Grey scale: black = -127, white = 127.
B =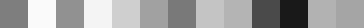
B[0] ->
-1
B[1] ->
122
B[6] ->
-6
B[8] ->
52

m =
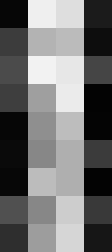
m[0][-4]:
-121
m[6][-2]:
47
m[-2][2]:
77
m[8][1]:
29
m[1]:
[-67, 51, 59, -114]
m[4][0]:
-121
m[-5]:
[-121, 15, 61, -123]
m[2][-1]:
-58
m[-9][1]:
111
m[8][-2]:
86
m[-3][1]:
60

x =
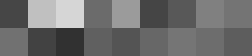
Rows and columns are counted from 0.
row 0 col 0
-57
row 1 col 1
-61
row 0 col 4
27
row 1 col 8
-34
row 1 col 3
-31

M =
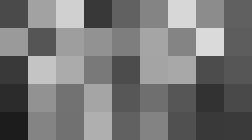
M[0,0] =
-53
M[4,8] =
-69
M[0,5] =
4
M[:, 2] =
[80, 30, 43, -13, -14]
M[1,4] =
-1
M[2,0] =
-70
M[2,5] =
36
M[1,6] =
4
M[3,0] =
-84
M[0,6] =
87
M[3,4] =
-40
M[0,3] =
-71

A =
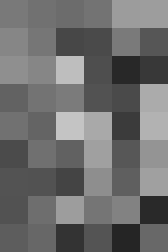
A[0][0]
-6
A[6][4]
-32
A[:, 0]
[-6, 6, 15, -29, -14, -52, -44, -45, -34]
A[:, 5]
[29, -41, -71, 43, 50, 20, 32, -86, -23]
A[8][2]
-76
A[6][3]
14
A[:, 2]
[-19, -56, 62, -4, 68, -30, -59, 29, -76]
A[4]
[-14, -27, 68, 41, -68, 50]
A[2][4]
-87
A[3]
[-29, -12, -4, -45, -53, 43]
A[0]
[-6, -14, -19, -12, 28, 29]
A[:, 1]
[-14, -9, 6, -12, -27, -15, -45, -17, -24]

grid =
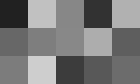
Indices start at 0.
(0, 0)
-94
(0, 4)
49
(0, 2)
7
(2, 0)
-3
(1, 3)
45

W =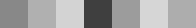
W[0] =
8
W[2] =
83
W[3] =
-64

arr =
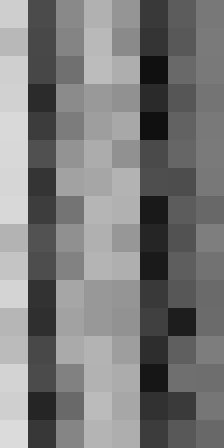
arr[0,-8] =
78
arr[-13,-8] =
81
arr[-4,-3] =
-82
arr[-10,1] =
-75
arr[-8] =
[51, -45, 16, 48, 23, -90, -45, -1]
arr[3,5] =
-85
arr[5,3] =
44
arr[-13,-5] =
25
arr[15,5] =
-67
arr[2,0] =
79
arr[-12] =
[89, -67, -3, 30, 40, -111, -29, -6]
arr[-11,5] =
-53
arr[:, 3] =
[49, 57, 60, 25, 30, 44, 38, 53, 48, 52, 24, 24, 51, 50, 59, 52]
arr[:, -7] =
[-52, -55, -56, -84, -67, -47, -75, -66, -45, -50, -77, -80, -55, -52, -90, -72]
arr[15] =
[91, -72, 5, 52, 46, -67, -39, -23]
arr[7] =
[88, -66, -11, 53, 49, -102, -35, -23]
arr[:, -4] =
[21, 10, 46, 17, 40, 17, 51, 49, 23, 47, 21, 18, 30, 44, 39, 46]
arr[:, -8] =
[78, 56, 79, 81, 89, 88, 86, 88, 51, 68, 84, 54, 59, 83, 79, 91]
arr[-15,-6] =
4
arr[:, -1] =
[-7, -5, -6, -11, -6, -5, -7, -23, -1, -13, -21, -20, -2, -17, -9, -23]
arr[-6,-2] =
-40
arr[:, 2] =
[9, 4, -15, 11, -3, 19, 34, -11, 16, 2, 38, 34, 42, 1, -22, 5]
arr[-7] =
[68, -50, 2, 52, 47, -101, -33, -13]
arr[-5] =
[54, -80, 34, 24, 18, -63, -98, -20]
